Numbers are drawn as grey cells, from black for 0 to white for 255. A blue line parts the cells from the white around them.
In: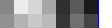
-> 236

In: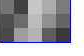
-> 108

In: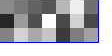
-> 155

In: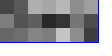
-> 83

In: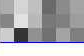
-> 225

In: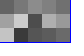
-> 204
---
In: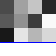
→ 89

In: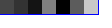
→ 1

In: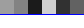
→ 49

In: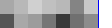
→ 184

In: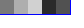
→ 81

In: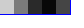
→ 69

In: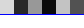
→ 195

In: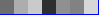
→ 144

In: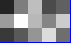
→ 96
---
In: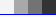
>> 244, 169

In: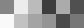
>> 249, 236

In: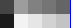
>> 243, 230

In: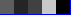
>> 200, 93

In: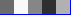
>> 249, 177

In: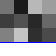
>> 196, 184

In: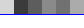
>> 214, 171

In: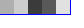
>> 225, 205

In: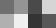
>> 239, 213
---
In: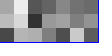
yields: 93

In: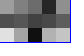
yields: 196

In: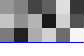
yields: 245

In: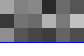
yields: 77

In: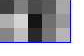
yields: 181

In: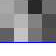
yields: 81

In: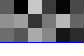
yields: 43

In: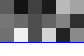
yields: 138

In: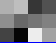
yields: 162
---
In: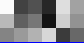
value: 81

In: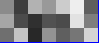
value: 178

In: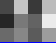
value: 57

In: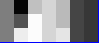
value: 192

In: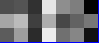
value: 49

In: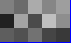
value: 171

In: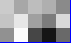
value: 189
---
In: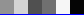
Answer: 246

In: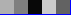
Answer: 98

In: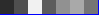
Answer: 145

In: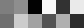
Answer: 50

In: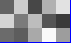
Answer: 226

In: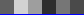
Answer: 118

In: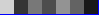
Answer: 147

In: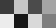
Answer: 236
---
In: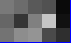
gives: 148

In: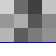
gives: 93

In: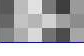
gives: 114

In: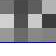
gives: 107

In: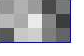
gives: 206

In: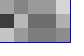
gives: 125

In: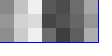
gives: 62

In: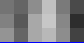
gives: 184

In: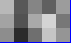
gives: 111
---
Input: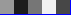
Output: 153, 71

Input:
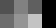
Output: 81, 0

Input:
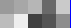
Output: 154, 141

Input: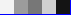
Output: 243, 20

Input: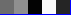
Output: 108, 37

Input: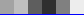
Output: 163, 237

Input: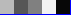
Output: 186, 7

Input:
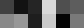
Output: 65, 121

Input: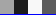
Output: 165, 92
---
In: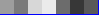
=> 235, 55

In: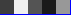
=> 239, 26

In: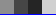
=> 208, 37

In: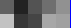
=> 194, 34

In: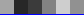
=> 206, 39

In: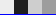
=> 237, 30

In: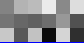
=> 235, 11

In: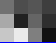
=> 234, 17

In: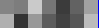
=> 202, 51
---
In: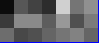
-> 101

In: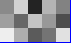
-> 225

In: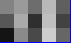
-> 102

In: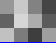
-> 159

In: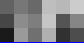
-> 77

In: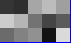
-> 218

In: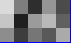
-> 170

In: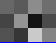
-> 132

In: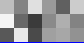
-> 146
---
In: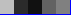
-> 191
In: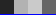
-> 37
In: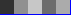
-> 49
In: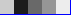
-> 204
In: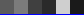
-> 91
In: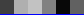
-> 63
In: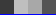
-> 58
